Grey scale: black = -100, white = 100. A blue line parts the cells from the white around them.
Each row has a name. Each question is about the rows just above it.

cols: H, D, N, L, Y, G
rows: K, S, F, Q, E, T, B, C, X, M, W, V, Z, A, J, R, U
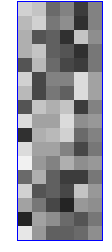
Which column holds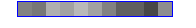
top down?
N
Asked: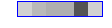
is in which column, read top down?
H
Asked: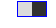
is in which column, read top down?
H
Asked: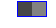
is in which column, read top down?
L
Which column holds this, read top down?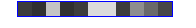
Y
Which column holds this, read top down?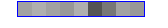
D
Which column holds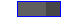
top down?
N

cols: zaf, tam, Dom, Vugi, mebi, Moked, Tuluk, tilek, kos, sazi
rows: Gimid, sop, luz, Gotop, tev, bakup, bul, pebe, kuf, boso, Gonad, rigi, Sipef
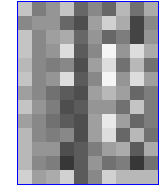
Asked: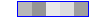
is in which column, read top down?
Tuluk
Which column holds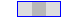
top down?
kos
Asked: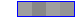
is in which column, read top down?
Moked
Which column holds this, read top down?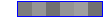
tilek
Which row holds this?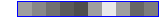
kuf

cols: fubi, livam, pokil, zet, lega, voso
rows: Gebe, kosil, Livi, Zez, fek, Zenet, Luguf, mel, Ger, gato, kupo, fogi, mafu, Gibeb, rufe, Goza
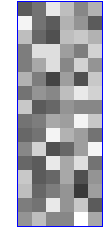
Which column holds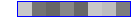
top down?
fubi
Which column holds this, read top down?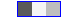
fubi
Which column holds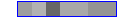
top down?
zet
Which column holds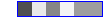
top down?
lega
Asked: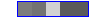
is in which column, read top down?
livam
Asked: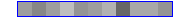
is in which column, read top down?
zet

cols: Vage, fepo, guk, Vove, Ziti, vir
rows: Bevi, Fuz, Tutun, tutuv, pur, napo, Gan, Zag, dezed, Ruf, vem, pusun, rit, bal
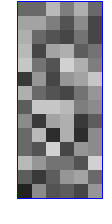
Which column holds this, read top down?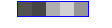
Vove
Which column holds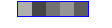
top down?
Vove
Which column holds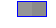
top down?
vir
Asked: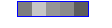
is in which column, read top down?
vir
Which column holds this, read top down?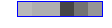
Vove

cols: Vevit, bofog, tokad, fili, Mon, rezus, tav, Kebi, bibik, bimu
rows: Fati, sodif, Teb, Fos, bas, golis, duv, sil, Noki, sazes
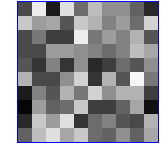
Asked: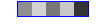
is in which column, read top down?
Mon
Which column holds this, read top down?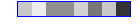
Mon

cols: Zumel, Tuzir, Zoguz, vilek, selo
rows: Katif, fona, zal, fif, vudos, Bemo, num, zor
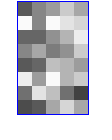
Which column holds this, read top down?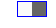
Zumel
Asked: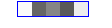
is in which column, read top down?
Zumel
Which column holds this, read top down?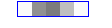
Zoguz
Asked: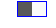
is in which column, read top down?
Zumel
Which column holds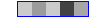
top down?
selo
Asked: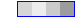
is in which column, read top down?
selo

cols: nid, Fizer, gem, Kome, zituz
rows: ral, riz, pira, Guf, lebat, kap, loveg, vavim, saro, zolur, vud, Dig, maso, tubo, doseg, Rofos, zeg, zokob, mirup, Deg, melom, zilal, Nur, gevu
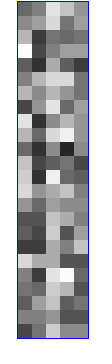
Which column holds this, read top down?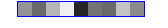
Kome
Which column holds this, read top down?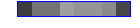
zituz

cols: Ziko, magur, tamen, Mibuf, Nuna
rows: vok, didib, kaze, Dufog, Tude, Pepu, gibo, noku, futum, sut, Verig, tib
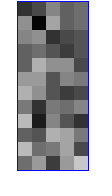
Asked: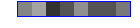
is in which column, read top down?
tamen
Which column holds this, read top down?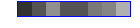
tamen
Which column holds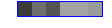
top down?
Mibuf
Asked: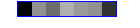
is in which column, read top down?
magur
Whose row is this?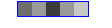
tib

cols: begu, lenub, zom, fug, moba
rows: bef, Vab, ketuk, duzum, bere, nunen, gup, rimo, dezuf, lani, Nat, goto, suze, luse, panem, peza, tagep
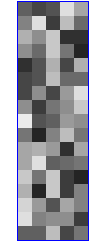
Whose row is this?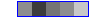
rimo
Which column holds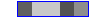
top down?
zom
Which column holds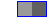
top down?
zom
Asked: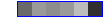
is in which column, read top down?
fug
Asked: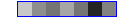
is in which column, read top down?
moba
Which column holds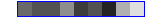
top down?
lenub
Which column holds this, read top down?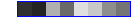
moba

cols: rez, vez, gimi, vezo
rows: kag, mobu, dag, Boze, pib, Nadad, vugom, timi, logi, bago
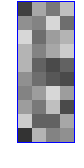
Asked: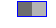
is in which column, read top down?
vezo
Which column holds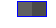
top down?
vezo

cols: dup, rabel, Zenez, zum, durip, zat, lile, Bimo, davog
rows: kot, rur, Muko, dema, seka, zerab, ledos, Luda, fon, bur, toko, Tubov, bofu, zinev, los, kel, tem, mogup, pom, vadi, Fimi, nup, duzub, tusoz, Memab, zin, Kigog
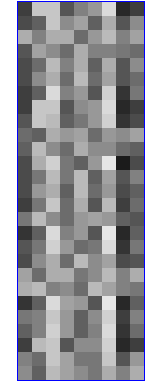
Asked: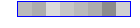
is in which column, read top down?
Zenez
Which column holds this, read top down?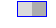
lile
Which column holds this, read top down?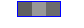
zum

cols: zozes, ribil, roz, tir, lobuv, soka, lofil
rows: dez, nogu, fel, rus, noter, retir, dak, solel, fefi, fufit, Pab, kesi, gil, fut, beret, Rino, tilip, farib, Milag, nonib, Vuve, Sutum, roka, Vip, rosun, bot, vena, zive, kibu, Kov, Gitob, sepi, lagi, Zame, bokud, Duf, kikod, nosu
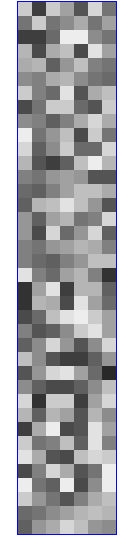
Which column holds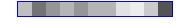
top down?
lobuv
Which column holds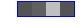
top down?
lobuv
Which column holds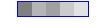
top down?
soka
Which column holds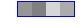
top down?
soka
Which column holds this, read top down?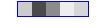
zozes
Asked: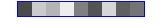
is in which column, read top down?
roz

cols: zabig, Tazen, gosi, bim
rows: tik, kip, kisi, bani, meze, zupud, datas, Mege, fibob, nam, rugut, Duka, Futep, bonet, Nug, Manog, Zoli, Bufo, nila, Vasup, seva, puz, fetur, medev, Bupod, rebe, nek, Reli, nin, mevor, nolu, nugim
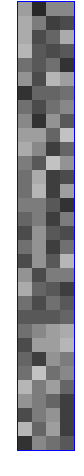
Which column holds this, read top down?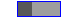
gosi
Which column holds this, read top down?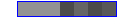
Tazen
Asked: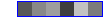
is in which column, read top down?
Tazen
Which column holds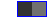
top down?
zabig
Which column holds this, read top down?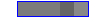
Tazen
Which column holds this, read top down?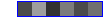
bim

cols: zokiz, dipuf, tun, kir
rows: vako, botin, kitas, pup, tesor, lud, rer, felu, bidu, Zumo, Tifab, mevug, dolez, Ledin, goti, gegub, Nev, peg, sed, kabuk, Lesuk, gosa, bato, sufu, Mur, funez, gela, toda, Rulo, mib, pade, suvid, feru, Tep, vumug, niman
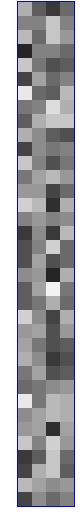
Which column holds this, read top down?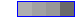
kir
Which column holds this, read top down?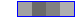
dipuf
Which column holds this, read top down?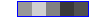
zokiz
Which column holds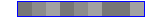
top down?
dipuf
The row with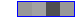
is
sufu
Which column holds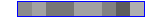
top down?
dipuf
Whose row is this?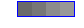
toda

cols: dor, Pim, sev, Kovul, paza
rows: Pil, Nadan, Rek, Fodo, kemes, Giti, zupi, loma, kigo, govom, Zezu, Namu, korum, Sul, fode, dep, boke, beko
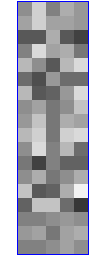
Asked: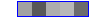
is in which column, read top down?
Kovul
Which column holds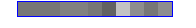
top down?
sev

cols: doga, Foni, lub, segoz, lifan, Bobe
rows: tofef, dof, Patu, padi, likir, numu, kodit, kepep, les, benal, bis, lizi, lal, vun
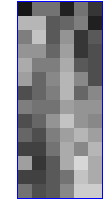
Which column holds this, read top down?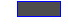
Bobe
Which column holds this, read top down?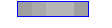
segoz
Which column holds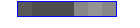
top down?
Bobe
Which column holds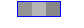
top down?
lifan
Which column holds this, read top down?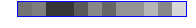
lifan
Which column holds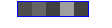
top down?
doga
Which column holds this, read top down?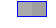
doga

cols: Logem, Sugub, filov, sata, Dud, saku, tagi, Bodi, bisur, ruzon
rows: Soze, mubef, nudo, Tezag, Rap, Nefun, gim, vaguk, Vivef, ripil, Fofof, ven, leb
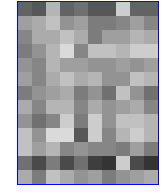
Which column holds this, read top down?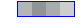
saku
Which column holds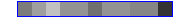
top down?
tagi
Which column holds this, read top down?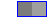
tagi

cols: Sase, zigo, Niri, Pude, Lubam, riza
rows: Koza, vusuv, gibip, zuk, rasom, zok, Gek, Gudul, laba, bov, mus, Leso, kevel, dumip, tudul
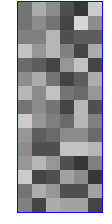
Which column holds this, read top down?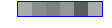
zigo
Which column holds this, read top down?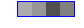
riza
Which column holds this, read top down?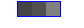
Pude
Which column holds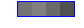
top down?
Niri
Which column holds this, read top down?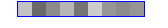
Sase
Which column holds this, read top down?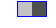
Pude

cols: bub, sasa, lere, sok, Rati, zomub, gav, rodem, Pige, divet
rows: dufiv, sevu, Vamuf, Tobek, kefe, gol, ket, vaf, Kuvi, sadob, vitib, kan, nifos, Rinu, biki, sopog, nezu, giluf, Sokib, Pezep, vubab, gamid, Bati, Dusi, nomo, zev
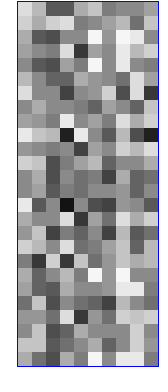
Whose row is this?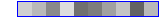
giluf
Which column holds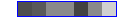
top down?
lere
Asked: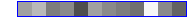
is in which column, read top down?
zomub
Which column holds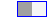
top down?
zomub
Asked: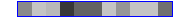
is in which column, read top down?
sasa

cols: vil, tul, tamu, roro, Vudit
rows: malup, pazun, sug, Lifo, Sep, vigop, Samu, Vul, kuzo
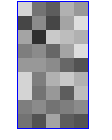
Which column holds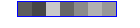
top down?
tamu
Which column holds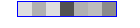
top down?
Vudit
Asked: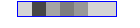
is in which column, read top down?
vil
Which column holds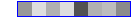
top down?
Vudit
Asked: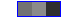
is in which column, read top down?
tul

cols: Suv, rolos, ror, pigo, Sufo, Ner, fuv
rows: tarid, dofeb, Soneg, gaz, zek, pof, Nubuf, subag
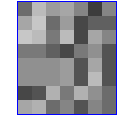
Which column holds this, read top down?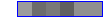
ror
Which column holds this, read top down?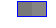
pigo

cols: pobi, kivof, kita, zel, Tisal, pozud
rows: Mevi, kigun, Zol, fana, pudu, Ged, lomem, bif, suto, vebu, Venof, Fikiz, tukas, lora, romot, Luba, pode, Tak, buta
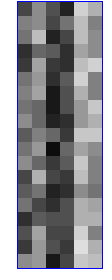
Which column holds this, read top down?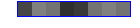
pobi
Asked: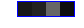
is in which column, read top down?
kita
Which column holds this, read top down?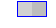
Tisal
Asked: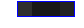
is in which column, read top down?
kita
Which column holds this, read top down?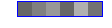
kivof
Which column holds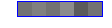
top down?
pobi

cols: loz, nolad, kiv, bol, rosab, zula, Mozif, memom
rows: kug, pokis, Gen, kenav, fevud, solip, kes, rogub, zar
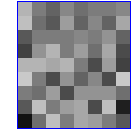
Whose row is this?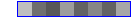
pokis
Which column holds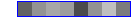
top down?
Mozif
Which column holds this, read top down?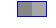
memom
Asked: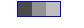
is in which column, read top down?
Mozif

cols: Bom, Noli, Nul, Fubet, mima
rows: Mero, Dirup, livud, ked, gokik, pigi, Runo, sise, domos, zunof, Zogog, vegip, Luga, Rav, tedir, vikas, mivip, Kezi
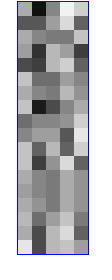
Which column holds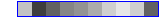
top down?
mima
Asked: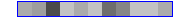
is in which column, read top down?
Bom
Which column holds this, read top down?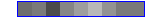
Nul
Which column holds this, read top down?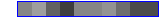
Noli
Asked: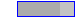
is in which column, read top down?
Fubet
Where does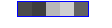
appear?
gokik

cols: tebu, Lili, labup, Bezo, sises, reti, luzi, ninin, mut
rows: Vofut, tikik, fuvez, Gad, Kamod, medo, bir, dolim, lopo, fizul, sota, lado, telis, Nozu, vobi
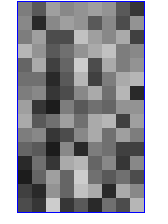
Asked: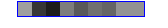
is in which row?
dolim
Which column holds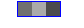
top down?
ninin
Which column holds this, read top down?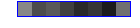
labup

